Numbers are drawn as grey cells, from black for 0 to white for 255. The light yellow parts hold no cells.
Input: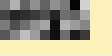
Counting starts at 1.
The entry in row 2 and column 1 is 68
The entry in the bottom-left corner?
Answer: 88
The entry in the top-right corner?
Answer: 209
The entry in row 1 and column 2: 178
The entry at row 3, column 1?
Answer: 122
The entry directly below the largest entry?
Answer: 166
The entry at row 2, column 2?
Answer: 37
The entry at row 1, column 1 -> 122
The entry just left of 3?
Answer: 122
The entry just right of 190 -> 156
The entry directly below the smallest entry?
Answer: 98

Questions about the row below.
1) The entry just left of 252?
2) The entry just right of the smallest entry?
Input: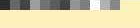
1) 126
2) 103

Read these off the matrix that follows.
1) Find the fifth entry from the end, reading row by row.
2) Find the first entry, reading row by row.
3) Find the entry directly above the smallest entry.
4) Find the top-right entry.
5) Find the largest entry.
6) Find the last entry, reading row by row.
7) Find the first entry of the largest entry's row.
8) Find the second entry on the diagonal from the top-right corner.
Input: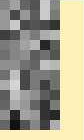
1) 17
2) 134
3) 38
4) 134
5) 212
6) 172
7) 172
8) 201

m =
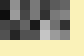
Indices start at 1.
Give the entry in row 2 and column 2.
155
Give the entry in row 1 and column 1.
37
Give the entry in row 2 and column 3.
70
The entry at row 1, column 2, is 144
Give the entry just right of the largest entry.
155
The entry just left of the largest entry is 81
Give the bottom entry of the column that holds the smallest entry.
81
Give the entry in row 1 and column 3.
61

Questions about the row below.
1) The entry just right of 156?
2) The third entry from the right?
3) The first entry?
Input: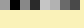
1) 1
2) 178
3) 156

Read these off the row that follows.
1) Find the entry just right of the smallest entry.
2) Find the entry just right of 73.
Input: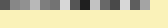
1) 194
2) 215

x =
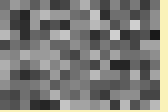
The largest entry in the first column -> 184
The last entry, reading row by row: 184
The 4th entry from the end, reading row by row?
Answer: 184
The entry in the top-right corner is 111
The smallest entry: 25
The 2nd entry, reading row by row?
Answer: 154
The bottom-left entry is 92
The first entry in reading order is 111
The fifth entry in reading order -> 132
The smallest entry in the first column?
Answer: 69
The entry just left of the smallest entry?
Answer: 81
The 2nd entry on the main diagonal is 69
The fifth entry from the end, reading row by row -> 58
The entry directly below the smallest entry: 163
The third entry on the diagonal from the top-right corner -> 207
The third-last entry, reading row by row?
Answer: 81
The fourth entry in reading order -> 92
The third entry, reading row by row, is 132
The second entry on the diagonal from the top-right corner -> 92
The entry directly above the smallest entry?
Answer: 142
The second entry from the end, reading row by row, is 132

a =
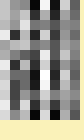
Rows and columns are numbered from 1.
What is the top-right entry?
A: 95
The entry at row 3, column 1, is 186
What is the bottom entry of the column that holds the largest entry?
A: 217
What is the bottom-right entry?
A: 86
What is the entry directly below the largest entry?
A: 245
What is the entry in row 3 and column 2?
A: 150
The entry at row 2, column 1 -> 197
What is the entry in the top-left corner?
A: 197
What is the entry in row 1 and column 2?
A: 150
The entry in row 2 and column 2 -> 162
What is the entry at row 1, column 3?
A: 138
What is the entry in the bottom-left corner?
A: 217
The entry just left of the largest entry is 17
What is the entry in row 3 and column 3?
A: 226

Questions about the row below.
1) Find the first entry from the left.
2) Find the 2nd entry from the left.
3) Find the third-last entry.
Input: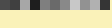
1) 75
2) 64
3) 146

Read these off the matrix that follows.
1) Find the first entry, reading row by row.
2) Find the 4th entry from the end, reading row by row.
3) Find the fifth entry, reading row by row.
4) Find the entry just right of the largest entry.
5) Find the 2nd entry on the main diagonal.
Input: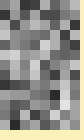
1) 130
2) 87
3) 175
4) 163
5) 152
